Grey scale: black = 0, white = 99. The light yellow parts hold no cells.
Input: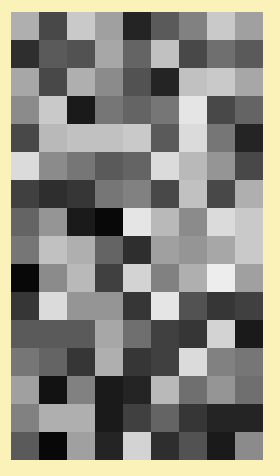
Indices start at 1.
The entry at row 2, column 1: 18
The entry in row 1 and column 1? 68
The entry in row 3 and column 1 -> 65
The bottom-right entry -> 54
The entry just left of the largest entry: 68
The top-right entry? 62
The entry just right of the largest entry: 62
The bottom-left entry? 35
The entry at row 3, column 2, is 28
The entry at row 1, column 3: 78
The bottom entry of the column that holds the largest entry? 10
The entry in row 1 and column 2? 28
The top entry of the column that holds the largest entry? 78
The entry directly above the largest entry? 65
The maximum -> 92

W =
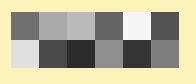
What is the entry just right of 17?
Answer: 55
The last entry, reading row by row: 49
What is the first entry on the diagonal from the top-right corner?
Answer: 32
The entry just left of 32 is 95

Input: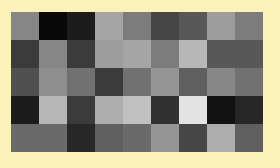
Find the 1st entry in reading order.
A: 52
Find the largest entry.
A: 88
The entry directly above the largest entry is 37
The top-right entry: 48
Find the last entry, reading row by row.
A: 37
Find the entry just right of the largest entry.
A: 7
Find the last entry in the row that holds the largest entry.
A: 15
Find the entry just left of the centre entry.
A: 23
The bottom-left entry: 41
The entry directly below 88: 27
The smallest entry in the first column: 11
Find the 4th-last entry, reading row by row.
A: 58
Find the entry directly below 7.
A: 67

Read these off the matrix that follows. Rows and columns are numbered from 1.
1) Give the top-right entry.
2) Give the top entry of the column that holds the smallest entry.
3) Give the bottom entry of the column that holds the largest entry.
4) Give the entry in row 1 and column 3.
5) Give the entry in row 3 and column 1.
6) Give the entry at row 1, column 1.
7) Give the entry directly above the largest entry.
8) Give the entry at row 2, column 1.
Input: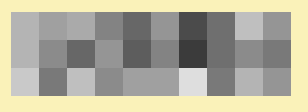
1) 58
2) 29
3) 86
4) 66
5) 78
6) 70
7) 23
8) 70

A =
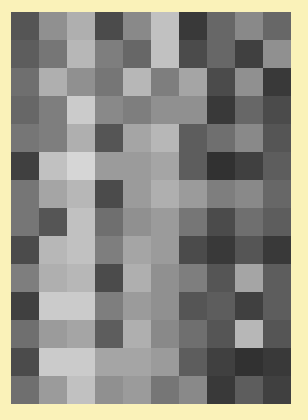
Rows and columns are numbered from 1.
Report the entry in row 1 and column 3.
68
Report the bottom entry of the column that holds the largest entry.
75
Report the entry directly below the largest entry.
71
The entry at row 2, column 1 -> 36
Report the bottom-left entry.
43
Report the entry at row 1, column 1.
33
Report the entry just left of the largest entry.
75
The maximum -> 83
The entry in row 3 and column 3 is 56
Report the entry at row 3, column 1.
43
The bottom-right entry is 25
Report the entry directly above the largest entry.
68
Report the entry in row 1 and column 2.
56
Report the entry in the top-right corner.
40

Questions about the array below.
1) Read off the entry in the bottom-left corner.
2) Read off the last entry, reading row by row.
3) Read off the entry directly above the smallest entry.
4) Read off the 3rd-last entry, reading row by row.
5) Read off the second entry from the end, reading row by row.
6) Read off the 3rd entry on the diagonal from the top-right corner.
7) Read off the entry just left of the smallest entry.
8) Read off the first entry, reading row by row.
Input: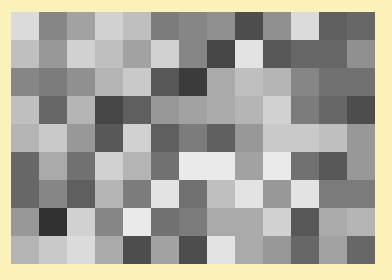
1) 70
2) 40
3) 52
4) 40
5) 63
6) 52
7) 59
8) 85
